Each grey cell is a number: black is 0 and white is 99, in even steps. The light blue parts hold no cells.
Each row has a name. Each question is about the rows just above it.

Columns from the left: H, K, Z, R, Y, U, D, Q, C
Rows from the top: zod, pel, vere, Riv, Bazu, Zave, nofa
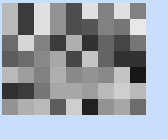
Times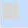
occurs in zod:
0
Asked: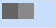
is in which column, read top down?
D

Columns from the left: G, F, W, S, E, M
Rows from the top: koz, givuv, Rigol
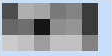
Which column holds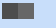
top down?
G
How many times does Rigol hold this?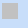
3
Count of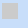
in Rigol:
1

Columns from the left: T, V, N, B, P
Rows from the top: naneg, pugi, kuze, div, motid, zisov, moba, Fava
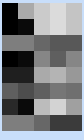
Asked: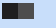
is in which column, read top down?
V
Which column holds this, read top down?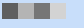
B
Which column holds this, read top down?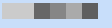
N
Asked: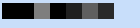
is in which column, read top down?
T

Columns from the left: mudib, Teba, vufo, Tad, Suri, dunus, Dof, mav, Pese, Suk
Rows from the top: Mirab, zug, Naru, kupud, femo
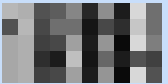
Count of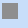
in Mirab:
1
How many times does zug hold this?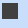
0

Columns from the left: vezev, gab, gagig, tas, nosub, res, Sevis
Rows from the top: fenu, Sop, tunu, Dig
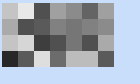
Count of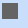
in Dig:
0
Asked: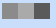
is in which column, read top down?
Sevis

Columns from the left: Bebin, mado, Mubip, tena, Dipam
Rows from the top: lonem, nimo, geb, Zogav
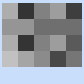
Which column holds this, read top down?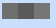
Dipam
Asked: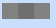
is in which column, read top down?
Mubip
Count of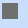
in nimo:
3

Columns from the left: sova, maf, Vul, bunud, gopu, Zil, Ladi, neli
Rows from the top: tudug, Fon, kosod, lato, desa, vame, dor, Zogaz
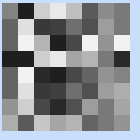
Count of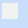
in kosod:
3
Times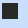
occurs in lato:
1

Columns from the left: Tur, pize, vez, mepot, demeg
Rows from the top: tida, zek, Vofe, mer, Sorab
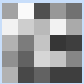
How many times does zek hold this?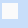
0
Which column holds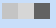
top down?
vez
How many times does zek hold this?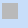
1
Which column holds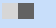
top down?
vez
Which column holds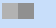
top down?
Tur

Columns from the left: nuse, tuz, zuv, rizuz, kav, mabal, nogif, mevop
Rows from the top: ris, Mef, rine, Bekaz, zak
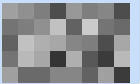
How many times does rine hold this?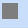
1
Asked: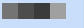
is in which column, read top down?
nogif
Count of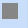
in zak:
2

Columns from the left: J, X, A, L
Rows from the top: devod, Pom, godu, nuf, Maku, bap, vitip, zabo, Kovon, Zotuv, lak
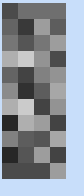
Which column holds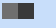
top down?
X
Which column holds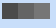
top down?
J
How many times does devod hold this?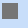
0
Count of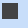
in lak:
0

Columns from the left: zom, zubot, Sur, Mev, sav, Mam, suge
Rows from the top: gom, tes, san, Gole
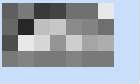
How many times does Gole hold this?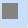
2
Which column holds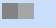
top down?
Mam
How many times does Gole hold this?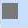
5
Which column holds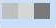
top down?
Sur

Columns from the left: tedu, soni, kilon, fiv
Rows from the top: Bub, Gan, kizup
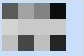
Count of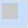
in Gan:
3
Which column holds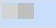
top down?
tedu
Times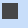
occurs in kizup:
1
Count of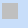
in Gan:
0

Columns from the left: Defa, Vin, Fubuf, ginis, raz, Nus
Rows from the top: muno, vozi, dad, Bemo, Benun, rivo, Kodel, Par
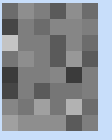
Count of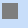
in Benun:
3
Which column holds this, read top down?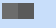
Nus
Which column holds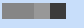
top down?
raz

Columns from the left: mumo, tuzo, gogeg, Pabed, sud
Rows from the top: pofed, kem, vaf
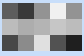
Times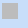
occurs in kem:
2
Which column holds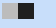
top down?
sud
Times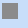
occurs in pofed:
0
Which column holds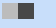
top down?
mumo

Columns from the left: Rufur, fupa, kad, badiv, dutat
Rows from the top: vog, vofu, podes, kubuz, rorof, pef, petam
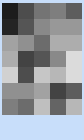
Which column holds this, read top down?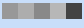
badiv
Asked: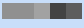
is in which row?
pef
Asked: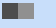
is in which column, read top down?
fupa

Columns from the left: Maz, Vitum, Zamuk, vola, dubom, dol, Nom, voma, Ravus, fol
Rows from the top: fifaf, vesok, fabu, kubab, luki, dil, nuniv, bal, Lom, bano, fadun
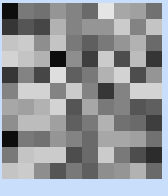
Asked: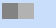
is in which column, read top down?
Ravus
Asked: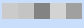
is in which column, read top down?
Vitum
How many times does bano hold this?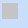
1
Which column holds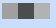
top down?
Ravus
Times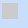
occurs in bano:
3
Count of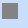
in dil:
4

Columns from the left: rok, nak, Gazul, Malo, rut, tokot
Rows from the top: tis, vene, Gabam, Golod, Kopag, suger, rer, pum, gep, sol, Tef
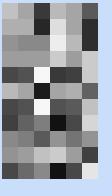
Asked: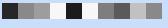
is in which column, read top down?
Gazul
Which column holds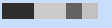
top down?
tokot
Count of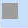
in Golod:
4
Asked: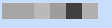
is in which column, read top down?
rut
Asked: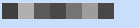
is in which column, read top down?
rut

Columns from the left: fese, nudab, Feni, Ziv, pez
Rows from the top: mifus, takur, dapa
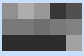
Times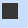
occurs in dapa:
0
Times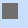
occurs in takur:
1
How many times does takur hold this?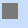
3
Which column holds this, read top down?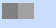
pez

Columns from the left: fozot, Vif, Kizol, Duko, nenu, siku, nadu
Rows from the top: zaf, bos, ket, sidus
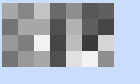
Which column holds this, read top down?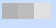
nenu
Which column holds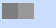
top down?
Vif
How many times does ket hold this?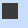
1
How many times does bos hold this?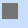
1

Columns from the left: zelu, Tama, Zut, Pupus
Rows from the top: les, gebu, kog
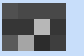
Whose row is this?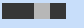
gebu
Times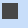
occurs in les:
3
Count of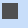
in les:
1
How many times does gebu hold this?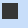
3
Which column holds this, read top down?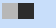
Zut
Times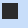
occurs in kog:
1
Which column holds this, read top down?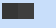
Pupus

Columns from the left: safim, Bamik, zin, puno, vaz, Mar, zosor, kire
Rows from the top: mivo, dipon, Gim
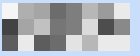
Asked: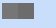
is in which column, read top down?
puno
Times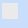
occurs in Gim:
3
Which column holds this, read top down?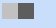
zin
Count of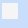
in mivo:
1
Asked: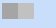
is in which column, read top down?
zin
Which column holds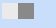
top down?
kire
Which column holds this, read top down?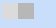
Mar

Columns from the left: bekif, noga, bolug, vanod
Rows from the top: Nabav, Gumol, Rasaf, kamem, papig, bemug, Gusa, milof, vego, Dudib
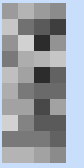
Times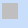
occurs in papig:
1
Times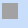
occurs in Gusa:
3
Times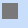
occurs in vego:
3
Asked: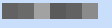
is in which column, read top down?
vanod
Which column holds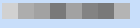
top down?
noga

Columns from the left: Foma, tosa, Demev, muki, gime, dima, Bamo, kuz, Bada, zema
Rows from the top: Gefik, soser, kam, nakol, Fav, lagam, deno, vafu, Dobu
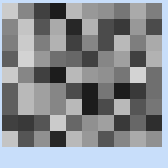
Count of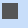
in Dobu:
2
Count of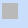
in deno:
3
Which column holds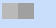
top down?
kuz
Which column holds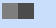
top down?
zema

